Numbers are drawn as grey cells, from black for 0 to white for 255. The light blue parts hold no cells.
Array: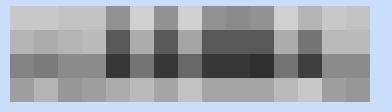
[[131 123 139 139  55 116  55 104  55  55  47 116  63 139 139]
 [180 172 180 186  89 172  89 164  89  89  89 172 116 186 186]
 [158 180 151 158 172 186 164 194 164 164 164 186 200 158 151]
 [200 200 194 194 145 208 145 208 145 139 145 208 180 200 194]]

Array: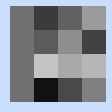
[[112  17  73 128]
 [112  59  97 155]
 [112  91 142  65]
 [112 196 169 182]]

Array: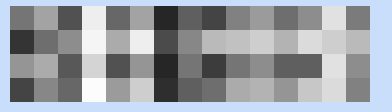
[[ 52 110 141 245 171 238  75 135 186 193 206 179 219 206 186]
 [ 68 135 103 252 155 206  46  95 110 171 179 149 199 219 129]
 [117 163  81 238 103 163  38  95  68 129 155 110 141 225 123]
 [149 171  88 212  81 149  38 117  60 117 141  95  95 225 141]]

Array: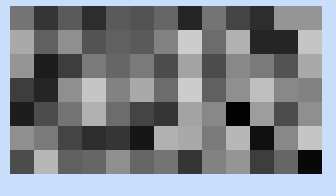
[[149  29  61 122 102 122  76 163  76 136 122  83 169]
 [ 61  37 143 197 130 169 108 204  96 143 191 136 130]
 [116  53  90  45  90  83 102  37 116  68  45 149 149]
 [ 29  76 116 177 108  68  53 163 136   2 157  76 143]
 [169  96 143  83  96  90 130 204 108 177  37  37 197]
 [143 122  68  45  53  22 177 169 122 183  16 136 197]
 [ 76 183  96 102 143 102 116  53 130 149  61 102   8]]

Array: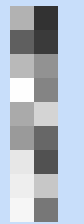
[[178  50]
 [ 95  58]
 [231  81]
 [154 103]
 [246 119]
 [254 132]
 [185 146]
 [238 199]
 [170 212]]

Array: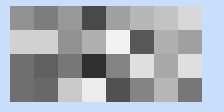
[[111  96 119  47 132 223 168 223]
 [111 104 201 236  81 132 183 119]
 [146 125 152  73 160 183 195 215]
 [209 209 146 176 242  88 176 160]]
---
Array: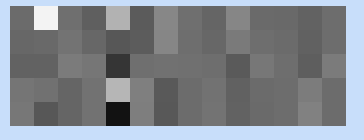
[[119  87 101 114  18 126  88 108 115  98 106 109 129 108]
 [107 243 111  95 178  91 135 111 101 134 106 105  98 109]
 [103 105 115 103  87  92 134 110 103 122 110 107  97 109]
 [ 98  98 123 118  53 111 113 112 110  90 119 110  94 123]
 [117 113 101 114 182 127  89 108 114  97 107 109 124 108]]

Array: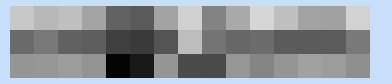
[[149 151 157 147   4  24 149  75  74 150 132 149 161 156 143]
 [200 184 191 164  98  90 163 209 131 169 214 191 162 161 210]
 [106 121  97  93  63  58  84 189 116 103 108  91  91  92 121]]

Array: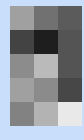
[[130 179 233]
 [160 113  91]
 [ 67  30  84]
 [140 186  84]
 [160 139  71]]

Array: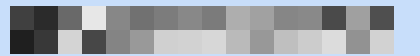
[[ 31  56 212  71 132 153 208 210 215 186 152 191 204 220 146 210]
 [ 64  43 105 231 135 113 124 136 123 174 161 134 137  74 160  79]]

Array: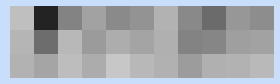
[[178 165 189 172 199 184 177 156 176 178 185]
 [191  35 131 162 138 147 178 137 107 151 141]
 [181 109 184 155 173 164 176 131 134 159 162]]

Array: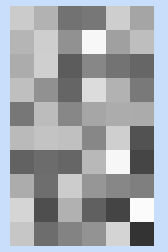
[[198 109 131 147 212  51]
 [203 178 114 119 206 165]
 [181 206 145 247 160 190]
 [172 207  92 135 115 102]
 [191 145 101 220 178 121]
 [119 188 135 166 172 171]
 [186 195 192 135 207  82]
 [ 98 108 102 184 247  69]
 [172 110 204 150 135 127]
 [213  78 177  96  68 251]]
